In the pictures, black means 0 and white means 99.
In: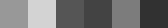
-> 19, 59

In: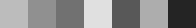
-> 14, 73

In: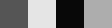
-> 67, 33

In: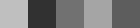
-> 36, 74

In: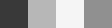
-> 56, 22

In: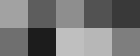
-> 22, 43

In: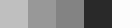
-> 98, 74
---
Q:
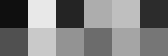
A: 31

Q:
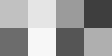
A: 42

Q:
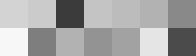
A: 96

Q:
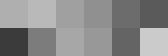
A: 23

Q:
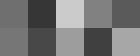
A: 46

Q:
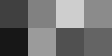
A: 9

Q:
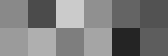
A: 60

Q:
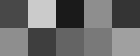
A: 55

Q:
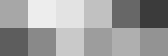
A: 36

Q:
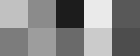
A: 48
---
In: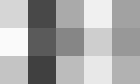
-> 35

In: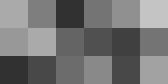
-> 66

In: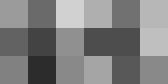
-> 26

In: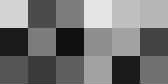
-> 48

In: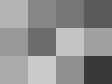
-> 42

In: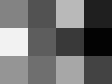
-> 36
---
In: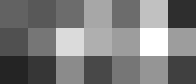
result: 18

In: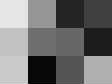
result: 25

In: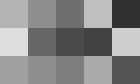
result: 19

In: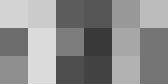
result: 73

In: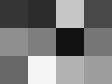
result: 28

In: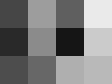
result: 91

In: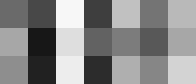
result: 72

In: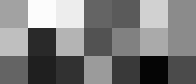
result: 54

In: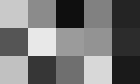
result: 14

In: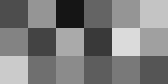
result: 76
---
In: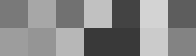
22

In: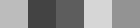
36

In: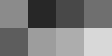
61

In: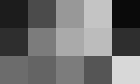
48

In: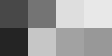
77

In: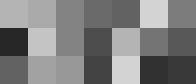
82
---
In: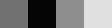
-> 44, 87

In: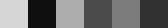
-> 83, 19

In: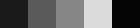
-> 10, 2

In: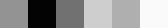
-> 57, 97

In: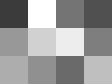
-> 23, 74

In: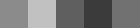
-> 54, 44
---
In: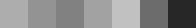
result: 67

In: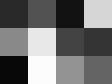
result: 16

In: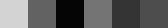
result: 82

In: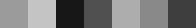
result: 60

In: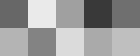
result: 40

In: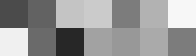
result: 29

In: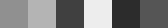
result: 56

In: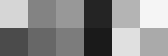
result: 83

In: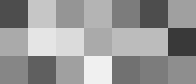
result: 30
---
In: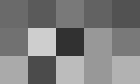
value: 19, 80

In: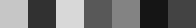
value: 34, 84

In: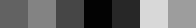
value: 1, 84

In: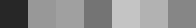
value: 45, 76

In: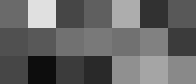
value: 47, 87

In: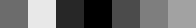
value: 0, 90
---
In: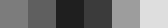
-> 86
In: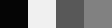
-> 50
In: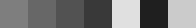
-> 79
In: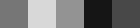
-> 28
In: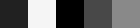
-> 53
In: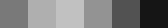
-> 8
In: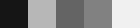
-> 93
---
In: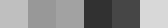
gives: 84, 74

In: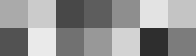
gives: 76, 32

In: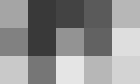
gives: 71, 78

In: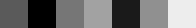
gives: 92, 35

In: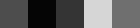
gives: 43, 30

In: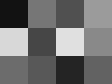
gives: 60, 42

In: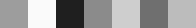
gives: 73, 61
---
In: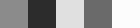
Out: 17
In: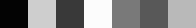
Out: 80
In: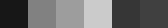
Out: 50
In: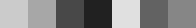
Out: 65
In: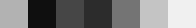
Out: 6
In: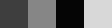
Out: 52
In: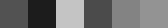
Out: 11
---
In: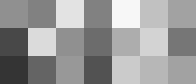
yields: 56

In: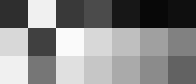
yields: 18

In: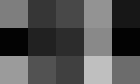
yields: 49

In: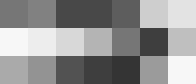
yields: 46

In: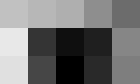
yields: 75

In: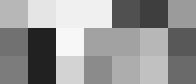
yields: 71

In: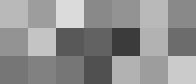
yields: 72

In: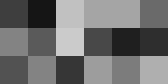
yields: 24

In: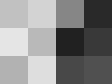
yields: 75

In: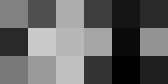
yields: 50
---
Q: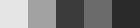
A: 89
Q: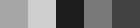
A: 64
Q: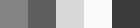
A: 51
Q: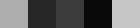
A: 67
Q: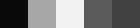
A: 4
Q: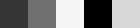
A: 21
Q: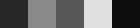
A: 15
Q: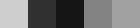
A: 80
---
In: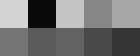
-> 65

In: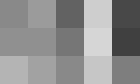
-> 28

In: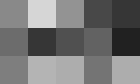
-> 21

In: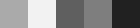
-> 13

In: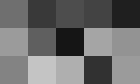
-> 12

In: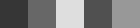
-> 59

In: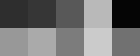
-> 2

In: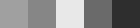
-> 18
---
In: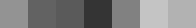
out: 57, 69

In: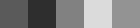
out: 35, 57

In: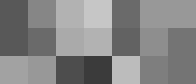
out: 34, 45

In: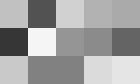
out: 75, 89

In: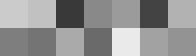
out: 79, 57

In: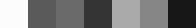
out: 98, 9

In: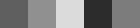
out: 37, 48

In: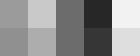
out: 60, 86
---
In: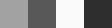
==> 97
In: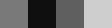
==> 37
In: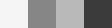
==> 72
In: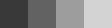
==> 61
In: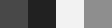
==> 94
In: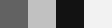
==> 7
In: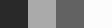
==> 38
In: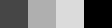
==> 85
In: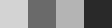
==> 70
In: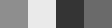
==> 20
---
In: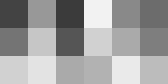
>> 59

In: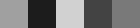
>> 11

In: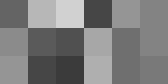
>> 71

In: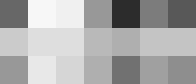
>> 96

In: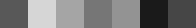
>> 83

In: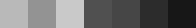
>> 57

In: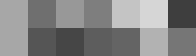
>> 43

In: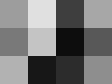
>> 87
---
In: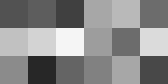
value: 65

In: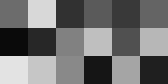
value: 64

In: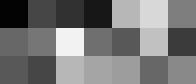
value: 40

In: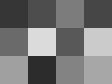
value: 51

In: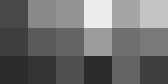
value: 39

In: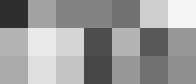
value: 44
